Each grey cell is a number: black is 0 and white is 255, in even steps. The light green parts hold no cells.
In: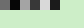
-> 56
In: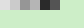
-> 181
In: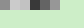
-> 57
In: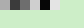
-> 207
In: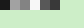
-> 247
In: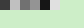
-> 148
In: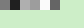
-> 157
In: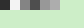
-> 78
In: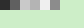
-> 180
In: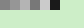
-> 120
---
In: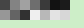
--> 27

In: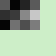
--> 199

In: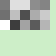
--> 203

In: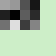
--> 42

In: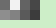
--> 71

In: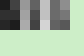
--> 119
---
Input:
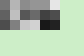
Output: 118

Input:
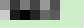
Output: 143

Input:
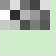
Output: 143

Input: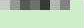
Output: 202

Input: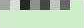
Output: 163

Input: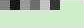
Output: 131
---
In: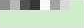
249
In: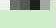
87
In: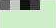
198
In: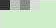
190
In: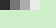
118
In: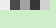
162
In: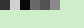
105
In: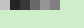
105
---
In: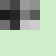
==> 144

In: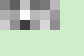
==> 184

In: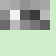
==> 167

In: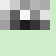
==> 171

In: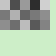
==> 208

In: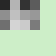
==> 92
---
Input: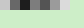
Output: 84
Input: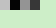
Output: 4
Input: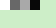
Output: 104
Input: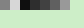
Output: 65
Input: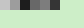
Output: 104
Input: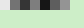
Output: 22
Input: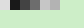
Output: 109
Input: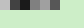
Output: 128
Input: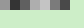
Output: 196
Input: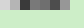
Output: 111
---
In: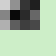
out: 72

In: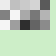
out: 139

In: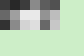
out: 199

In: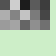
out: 112

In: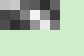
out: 120

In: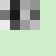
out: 188
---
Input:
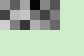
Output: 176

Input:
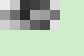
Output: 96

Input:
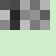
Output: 190

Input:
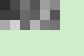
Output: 181

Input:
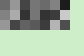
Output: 60

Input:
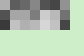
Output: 214

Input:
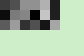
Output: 80
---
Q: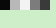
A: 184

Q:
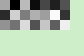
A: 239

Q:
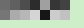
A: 204

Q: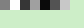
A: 200

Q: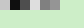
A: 199

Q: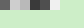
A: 206

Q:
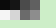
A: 214

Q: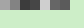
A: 165

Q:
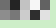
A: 225
